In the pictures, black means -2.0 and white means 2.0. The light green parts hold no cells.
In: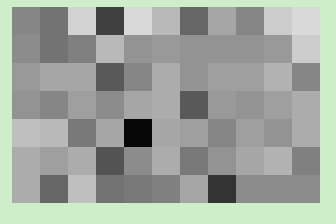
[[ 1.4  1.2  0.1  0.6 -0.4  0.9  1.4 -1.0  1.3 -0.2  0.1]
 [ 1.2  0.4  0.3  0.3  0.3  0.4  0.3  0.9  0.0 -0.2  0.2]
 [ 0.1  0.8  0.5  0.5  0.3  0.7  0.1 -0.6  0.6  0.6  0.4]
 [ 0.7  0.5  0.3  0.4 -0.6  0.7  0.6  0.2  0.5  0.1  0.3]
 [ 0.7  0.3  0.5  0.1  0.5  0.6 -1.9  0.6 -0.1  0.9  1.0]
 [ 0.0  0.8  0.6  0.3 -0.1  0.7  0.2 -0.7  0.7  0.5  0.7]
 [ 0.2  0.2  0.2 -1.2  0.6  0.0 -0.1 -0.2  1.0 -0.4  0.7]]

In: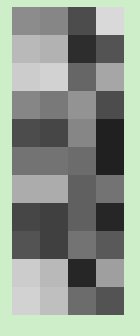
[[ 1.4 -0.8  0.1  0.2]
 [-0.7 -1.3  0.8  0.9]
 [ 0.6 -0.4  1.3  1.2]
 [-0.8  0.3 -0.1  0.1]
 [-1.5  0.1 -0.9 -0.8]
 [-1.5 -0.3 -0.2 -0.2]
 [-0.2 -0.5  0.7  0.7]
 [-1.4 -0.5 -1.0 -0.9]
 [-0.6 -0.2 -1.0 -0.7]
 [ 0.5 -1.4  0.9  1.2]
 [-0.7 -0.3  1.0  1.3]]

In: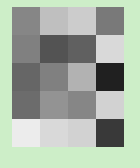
[[-0.1  1.2  1.0  0.1]
 [ 1.4 -0.5 -0.7  0.0]
 [-1.5  0.8  0.0 -0.4]
 [ 1.3  0.1  0.3 -0.3]
 [-1.1  1.3  1.4  1.7]]

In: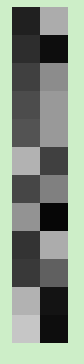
[[ 0.7 -1.5]
 [-1.8 -1.3]
 [ 0.2 -1.0]
 [ 0.4 -0.8]
 [ 0.4 -0.7]
 [-1.0  0.8]
 [ 0.0 -0.9]
 [-1.9  0.3]
 [ 0.7 -1.2]
 [-0.5 -1.1]
 [-1.7  0.8]
 [-1.8  1.1]]

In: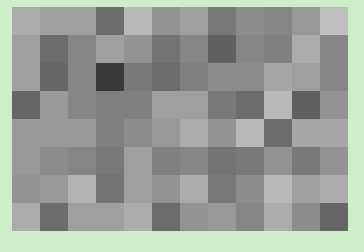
[[ 1.0  0.4  0.1  0.2 -0.1  0.5  0.3  0.9 -0.3  0.5  0.5  0.7]
 [ 0.1  0.7  0.0  0.1 -0.5  0.1 -0.2  0.3  0.5  0.1 -0.3  0.5]
 [ 0.1  0.5  0.6  0.2  0.2  0.0 -0.3 -0.1 -1.1  0.1 -0.4  0.5]
 [ 0.3 -0.5  0.9 -0.3 -0.1  0.5  0.5  0.0  0.0  0.1  0.4 -0.4]
 [ 0.6  0.6 -0.3  0.9  0.3  0.7  0.4  0.2  0.0  0.4  0.4  0.4]
 [ 0.3 -0.1  0.3 -0.1 -0.2  0.1  0.0  0.5 -0.1  0.1  0.2  0.4]
 [ 0.7  0.5  0.9  0.2 -0.1  0.7  0.3  0.5 -0.2  0.8  0.4  0.3]
 [-0.4  0.2  0.7  0.1  0.4  0.3 -0.3  0.7  0.5  0.5 -0.3  0.7]]

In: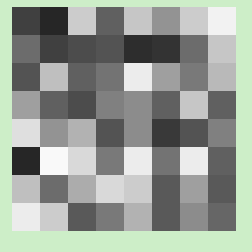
[[ 1.8  1.2  0.3  1.1 -0.5  1.2 -1.4 -1.0]
 [ 1.1 -0.3 -1.2 -1.3 -0.7 -0.8 -1.0 -0.3]
 [ 0.9 -0.1  0.5  1.7 -0.2 -0.5  1.0 -0.7]
 [-0.5  1.1 -0.5  0.2  0.0 -0.8 -0.5  0.5]
 [ 0.0 -0.7 -1.1  0.2 -0.7  0.8  0.3  1.5]
 [-0.5  1.7 -0.2  1.7 -0.1  1.4  1.9 -1.4]
 [-0.6  0.5 -0.6  1.2  1.4  0.7 -0.3  1.0]
 [-0.4  0.2 -0.6  0.8 -0.1 -0.6  1.2  1.7]]

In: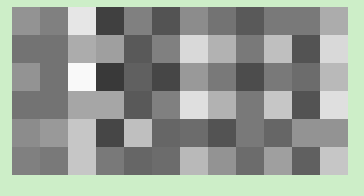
[[ 0.7 -0.1 -0.1 -0.6 -0.2  0.2 -0.7  0.0 -1.0  1.6  0.0  0.3]
 [ 1.4 -0.7  1.0 -0.1  0.8  1.4  0.0 -0.6  0.5  0.7 -0.2 -0.2]
 [ 0.9 -0.3 -0.1 -0.8 -0.1  0.4 -0.9 -0.5 -1.1  1.9 -0.2  0.3]
 [ 1.5 -0.7  1.1 -0.1  0.8  1.5  0.0 -0.6  0.6  0.6 -0.2 -0.2]
 [ 0.3  0.3 -0.4 -0.1 -0.7 -0.3 -0.4  1.0 -0.9  1.1  0.4  0.2]
 [ 1.1 -0.5  0.5 -0.3  0.3  0.9 -0.3 -0.4 -0.1  1.1 -0.1  0.0]]
